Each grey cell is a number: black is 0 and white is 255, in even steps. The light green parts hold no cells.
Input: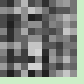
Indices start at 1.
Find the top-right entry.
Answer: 116
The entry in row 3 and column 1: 74
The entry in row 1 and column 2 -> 46
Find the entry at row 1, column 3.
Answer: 116
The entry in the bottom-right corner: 143
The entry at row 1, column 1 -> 74
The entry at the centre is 143
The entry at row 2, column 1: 143
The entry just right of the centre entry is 62
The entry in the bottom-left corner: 87
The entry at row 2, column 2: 131
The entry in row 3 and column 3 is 62
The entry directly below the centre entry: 197
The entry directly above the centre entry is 101
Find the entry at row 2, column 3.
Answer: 183

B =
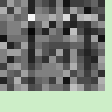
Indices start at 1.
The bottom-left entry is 144
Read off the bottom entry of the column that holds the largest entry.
75
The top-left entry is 75
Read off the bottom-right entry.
160
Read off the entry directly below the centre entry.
62
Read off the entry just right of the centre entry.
75
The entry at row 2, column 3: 160
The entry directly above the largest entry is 35
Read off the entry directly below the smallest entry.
35
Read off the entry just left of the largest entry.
112
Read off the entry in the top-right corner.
48
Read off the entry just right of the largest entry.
144
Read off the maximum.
247
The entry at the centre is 75
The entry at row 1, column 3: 112
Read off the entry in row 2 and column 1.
175
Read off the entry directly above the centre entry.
100
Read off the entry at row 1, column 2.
160
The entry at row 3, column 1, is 128
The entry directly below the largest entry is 62
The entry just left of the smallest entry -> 87

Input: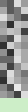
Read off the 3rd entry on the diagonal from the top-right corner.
156
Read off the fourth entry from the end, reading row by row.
156
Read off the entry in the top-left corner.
117
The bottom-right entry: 220
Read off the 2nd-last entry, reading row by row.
65
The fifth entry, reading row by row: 169
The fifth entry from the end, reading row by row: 156
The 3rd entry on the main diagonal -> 117
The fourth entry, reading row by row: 156
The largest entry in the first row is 220

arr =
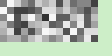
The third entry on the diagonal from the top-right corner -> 221
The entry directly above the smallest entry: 221
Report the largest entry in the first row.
247
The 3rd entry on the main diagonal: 81
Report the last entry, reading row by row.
81
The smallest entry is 49
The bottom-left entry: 148
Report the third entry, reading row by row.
205
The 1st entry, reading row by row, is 122
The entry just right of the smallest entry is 247
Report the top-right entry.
65
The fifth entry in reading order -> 110
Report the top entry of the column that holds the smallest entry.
176
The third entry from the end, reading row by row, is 134
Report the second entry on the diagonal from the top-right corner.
81
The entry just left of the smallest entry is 162
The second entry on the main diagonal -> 122
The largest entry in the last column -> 221
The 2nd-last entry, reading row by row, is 233
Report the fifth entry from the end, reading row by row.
233

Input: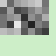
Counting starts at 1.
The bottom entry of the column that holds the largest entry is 188
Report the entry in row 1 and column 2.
104
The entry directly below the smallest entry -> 144
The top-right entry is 116
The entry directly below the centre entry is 104
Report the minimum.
35
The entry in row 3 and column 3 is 158
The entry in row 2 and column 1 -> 88
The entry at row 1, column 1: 202
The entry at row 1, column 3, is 158

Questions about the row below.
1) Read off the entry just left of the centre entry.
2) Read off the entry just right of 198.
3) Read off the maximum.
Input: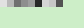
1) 142
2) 82
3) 225

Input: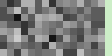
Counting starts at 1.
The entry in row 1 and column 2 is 51
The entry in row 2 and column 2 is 131
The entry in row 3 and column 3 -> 20
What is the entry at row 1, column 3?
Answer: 79
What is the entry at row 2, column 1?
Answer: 79
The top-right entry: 176
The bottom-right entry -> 118
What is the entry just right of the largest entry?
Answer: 145
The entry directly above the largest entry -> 189
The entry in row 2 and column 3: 189
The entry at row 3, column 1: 79
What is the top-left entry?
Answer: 106
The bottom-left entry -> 176
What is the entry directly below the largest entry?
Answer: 131

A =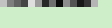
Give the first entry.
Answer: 194
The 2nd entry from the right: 53
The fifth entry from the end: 141
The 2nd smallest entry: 24
